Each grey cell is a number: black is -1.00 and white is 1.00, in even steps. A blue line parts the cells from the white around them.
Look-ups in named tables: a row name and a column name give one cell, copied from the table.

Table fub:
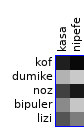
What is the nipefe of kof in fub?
-0.93
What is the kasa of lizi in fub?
-0.34
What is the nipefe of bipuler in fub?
0.55
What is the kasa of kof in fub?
-0.76
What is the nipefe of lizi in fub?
-0.02
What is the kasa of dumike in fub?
0.40
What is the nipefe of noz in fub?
-0.81
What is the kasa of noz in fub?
-0.49
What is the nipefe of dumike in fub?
0.58
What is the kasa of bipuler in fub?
0.08
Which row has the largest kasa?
dumike

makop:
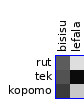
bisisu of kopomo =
-0.54
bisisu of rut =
-0.28
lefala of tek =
-0.91
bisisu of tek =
-0.36
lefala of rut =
0.74
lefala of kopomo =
0.57

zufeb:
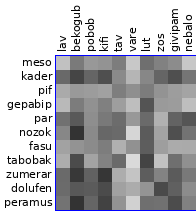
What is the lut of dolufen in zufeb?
0.16
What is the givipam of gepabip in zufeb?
0.22
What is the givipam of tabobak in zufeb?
-0.13
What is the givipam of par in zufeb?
-0.22
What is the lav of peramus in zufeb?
-0.10
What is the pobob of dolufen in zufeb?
-0.29
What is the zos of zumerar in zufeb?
0.03
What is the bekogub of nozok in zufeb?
-0.60
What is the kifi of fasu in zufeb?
-0.02
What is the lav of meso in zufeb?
0.51
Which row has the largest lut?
dolufen

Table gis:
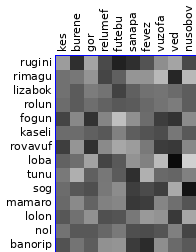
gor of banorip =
-0.27
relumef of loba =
-0.47
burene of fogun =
0.07
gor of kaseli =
-0.25
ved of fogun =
-0.60
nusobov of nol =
-0.46
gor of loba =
0.27
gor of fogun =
-0.61
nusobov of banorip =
-0.30
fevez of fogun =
-0.15
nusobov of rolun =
-0.27
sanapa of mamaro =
-0.56
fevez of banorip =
-0.66
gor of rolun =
-0.14
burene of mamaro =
0.08
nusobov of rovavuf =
0.07
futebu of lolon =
-0.34
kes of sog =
-0.15
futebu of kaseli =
0.01
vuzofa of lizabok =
-0.09

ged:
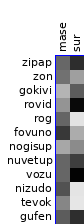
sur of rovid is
-0.93
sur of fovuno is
0.35
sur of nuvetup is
-0.51
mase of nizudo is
-0.36
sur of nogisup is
0.09
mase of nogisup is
0.31
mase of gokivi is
0.41
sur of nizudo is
0.79
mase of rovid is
0.16
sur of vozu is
-0.98
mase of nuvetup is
-0.20
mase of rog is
-0.21
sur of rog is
0.78
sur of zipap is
-0.65
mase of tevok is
0.05
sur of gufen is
-0.64
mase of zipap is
-0.19
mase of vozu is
-0.20
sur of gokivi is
-0.28

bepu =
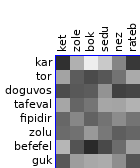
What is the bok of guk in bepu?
0.32
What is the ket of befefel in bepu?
0.43
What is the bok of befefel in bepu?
-0.67
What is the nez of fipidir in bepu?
0.10
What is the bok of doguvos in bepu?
-0.28
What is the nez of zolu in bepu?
-0.26
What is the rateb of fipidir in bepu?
-0.09
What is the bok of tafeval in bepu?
-0.08
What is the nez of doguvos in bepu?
-0.49
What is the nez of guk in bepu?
0.11
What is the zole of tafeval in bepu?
-0.21
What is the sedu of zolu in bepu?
-0.06
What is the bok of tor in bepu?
-0.41
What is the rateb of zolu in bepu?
-0.20
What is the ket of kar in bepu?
-0.62
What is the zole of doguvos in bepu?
-0.31

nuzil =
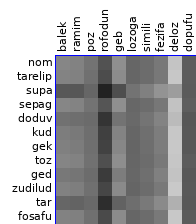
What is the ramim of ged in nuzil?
-0.08
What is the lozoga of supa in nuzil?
-0.10
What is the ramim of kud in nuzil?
-0.05
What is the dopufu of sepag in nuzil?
-0.26
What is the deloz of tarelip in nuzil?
0.56
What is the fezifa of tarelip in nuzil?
-0.06
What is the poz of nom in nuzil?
-0.10
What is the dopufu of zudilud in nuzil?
-0.30

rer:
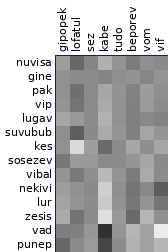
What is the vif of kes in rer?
0.30
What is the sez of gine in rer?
0.10
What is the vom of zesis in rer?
0.42
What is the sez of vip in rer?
0.09
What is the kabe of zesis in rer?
0.75
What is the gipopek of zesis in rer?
0.33
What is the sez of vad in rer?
0.18
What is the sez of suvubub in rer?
0.08
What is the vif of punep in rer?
0.43
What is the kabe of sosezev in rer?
0.09
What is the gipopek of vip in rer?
0.16
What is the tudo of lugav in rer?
0.14
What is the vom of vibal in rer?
0.33

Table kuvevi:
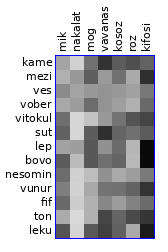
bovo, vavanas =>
-0.13
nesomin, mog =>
0.48
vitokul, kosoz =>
-0.10
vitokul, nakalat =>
0.68
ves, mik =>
0.09
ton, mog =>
0.39

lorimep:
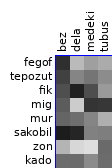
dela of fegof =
0.46
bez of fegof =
-0.63
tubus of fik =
0.21
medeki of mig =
-0.59
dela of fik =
-0.74
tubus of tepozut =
0.10
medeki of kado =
0.09
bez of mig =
-0.28
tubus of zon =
-0.17
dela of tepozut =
0.04
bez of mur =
-0.21
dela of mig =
0.60
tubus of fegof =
0.34
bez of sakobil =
-0.78
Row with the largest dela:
zon

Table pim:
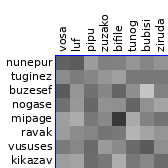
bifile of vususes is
0.08
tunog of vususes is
-0.16
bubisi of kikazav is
0.07
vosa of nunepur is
-0.24
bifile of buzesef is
-0.21
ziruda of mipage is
-0.10
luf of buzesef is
0.17
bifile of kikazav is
0.36
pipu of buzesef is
-0.11

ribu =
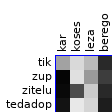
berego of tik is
-0.68
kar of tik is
0.27
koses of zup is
0.76
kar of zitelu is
-0.93
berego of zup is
-0.52
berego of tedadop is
-0.77
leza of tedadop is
0.67
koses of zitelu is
-0.40
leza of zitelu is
0.59
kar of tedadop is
-0.85
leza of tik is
0.46
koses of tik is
0.70
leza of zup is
0.21
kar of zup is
-0.96
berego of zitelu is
-0.68
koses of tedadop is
0.82
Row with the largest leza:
tedadop

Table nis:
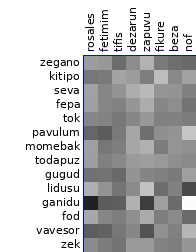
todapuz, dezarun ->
0.21
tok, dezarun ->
0.06
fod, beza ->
0.08
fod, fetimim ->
0.05
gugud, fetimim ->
-0.10
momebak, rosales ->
0.25
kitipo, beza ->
0.07
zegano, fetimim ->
0.19
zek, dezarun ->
0.20
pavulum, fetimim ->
-0.28
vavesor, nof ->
0.43
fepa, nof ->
-0.10
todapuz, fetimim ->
0.00
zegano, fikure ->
-0.04
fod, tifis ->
-0.01
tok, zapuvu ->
0.19
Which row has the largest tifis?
kitipo

